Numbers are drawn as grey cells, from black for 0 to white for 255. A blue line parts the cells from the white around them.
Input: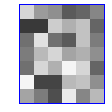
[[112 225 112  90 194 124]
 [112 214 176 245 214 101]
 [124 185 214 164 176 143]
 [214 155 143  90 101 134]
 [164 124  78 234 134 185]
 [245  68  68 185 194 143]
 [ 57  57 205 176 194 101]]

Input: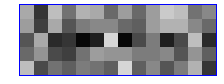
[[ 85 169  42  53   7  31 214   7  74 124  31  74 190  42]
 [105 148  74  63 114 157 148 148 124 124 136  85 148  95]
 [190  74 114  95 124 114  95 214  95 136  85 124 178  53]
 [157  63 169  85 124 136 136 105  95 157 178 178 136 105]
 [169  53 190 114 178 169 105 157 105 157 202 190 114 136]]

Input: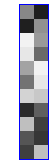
[[163 242]
 [115 231]
 [211 200]
 [ 63 191]
 [242 154]
 [ 31 145]
 [231 105]
 [ 43  95]
 [191  63]
 [ 85  54]
 [135  31]]

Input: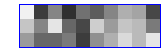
[[197 133 229 103  71 206 155 197 186 122]
 [155 103 103 122  60 144 175 218 186 229]
 [241  60 133  48 113  92 133 175 164  71]]

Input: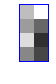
[[190 254]
 [156 103]
 [135  70]
 [221  48]]

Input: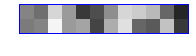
[[123 132 245 154 164  68 173 224 102  90 194  57]
 [132 111 214 154  57  78 142 214 204 185 102  37]]

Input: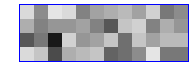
[[218 197  75 174 186 197  99 111 140 229 120 120]
 [218 140 229 218 130 162 174 186 162 209 120 140]
 [174 130 150 150 162 130  87 197 209 130 174 150]
 [ 87 120  24 209 150 162 197 111 197 162 186 186]]

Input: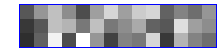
[[ 87 150 192 141  77 159 214 159 204 214  98 131 110 150]
 [ 46  98 243  77 255 150  65 131 120 214  56 180 131 110]
 [ 56  87 192 180 120 192 120 141 170  98  87 223 159 141]]

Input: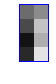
[[ 41 227]
 [ 74 195]
 [ 19 174]
 [108 139]]
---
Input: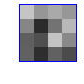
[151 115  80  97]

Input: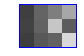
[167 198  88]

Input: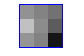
[114 140 149]

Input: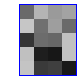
[163 158 108 192]

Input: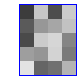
[203 166 203 158]

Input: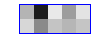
[227 182]

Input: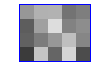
[126 130 151 196]

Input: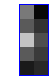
[ 8 90]

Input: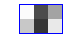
[163  54]
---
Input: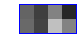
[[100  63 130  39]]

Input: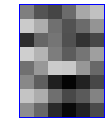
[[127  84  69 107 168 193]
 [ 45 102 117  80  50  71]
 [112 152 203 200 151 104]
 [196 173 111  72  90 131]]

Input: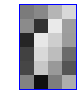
[[123 136 181 216]
 [ 37 231 206 156]
 [ 70 199 153  84]]

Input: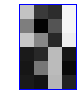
[[195  58  44 245]
 [199 135  40 238]
 [ 22 119 187   9]]

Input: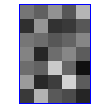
[[117  96 146  87 181]
 [118 108  87 100 134]
 [109  98 202 101  16]
 [ 57 178  89  75  37]]

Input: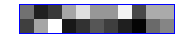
[[113  32  57 166 223 151 151 243  72 172 170]]
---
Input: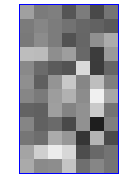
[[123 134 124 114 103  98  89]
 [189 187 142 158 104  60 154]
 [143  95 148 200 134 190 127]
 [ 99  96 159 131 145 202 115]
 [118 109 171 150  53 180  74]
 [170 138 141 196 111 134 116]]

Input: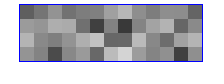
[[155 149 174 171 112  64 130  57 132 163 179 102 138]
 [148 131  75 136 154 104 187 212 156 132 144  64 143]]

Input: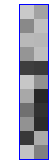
[[137 192]
 [149 190]
 [199 145]
 [112  49]
 [ 56 170]]

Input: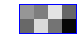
[[104 218 116   8]]

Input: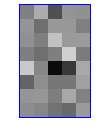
[[148 111 153 152 128]
 [127 111 127 208 123]
 [100 142 119 118 160]
 [141 134 115 105 154]]

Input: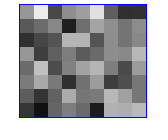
[[ 89 108 135  31 110 164 143 116 140]
 [150  62  95 125  91 106 141 137 184]
 [123 169 121  48 113 156  62  78 119]
 [ 54  17 101 126 106  28 177 174 185]]
